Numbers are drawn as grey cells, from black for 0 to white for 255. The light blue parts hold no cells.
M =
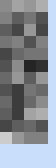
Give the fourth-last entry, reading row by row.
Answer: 204
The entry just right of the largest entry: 151
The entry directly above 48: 117
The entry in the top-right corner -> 174
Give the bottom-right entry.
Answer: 129
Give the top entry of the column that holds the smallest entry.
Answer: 151
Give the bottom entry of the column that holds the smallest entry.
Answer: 129
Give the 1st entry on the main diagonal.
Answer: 139

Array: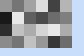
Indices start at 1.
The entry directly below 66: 108
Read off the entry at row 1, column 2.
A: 117
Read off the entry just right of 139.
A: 117
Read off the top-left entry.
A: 151
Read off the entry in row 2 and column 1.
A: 25
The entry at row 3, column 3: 172
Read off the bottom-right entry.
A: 108

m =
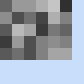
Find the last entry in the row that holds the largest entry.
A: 48
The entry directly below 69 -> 59
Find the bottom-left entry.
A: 89
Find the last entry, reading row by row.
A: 165
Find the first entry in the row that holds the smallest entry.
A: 100
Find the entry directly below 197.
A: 175
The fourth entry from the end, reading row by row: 79
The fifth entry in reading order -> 197
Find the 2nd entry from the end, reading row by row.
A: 165

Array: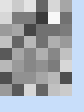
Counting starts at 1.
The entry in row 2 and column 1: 215
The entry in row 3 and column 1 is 154
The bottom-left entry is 154
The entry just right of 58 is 248
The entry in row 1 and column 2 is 203
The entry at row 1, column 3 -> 227
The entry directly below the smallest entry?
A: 113
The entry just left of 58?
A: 124
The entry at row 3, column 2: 166
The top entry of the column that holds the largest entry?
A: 215
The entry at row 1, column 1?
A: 227

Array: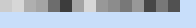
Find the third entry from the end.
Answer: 71
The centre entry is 215
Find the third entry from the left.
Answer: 175
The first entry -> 204

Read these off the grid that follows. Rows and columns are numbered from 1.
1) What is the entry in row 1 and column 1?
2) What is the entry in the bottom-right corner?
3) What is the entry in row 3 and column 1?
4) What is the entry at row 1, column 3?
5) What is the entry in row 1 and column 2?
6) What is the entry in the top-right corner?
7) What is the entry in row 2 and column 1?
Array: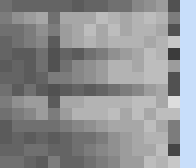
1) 112
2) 199
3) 112
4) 100
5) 100
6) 81
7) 124

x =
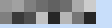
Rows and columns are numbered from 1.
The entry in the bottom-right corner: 38
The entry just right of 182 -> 118
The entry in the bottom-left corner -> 127
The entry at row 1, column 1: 151
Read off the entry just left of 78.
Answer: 57

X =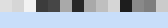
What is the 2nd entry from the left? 214
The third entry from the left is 242
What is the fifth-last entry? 214
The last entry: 203

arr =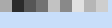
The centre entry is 194
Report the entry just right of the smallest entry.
86

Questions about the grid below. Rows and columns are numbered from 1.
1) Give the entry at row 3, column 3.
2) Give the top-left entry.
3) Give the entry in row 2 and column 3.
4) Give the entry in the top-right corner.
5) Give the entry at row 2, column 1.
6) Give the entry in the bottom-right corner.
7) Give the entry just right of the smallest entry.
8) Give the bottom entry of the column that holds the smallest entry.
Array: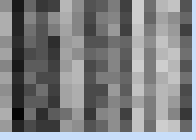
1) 112
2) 142
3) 133
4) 83
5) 174
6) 102
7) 112
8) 36

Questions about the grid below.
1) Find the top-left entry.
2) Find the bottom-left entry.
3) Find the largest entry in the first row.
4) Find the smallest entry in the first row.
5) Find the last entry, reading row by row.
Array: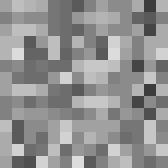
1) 161
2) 161
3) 190
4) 60
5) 129

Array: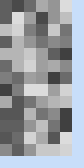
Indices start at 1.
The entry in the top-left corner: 95
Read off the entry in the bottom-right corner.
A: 211
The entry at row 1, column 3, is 107
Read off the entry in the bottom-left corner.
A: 138
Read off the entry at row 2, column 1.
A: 95
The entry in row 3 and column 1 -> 191
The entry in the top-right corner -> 220
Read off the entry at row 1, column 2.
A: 74

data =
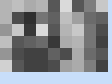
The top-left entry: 180
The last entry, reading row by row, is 65
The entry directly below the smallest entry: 56
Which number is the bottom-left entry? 209
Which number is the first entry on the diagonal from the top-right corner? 200
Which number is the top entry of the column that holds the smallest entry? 171
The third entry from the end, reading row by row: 171
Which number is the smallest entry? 47
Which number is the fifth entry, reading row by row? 87
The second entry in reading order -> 191
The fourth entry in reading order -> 180
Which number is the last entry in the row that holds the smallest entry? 97
